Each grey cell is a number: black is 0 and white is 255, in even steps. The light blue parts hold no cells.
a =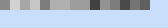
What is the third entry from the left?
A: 167
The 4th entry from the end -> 125
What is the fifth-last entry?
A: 146
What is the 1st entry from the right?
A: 96

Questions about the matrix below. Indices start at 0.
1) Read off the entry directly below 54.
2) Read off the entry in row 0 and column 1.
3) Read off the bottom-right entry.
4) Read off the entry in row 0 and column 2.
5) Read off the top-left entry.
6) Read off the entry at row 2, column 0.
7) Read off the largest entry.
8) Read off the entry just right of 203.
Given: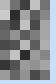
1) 155
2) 114
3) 114
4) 63
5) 185
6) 92
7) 203
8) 44

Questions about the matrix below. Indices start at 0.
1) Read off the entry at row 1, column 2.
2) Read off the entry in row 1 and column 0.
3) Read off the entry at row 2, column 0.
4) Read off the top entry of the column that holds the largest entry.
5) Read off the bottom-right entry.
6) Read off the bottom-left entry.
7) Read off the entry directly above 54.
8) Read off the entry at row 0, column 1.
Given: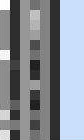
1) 150
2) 141
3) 141
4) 253
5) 45
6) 222
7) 159
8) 45

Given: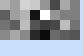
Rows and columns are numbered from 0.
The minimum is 11
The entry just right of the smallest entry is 106
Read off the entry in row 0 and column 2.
211
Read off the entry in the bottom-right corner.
84
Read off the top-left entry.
180
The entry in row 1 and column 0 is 94
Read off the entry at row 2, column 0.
115
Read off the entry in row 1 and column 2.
180
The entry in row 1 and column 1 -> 159
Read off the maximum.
255

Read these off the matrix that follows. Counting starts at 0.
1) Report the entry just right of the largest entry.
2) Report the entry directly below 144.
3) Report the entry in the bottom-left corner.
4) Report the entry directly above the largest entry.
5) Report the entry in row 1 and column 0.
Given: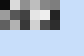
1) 35
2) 66
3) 96
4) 135
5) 156

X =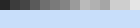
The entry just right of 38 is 60
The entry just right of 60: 69
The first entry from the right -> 229
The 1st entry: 38

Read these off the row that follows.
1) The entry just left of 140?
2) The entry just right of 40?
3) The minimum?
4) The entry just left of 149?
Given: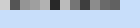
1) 62
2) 187
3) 40
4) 85

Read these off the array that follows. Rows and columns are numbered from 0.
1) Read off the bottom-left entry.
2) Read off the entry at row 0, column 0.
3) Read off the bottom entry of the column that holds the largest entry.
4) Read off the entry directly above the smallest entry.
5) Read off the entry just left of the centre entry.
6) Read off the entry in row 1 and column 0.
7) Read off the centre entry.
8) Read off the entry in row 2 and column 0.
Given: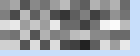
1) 208
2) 146
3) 157
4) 199
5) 232
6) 127
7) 106
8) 220

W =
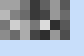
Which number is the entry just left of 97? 57
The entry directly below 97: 68
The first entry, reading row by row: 162
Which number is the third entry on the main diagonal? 172
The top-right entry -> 88
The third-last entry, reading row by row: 46
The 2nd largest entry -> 207
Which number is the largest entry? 219
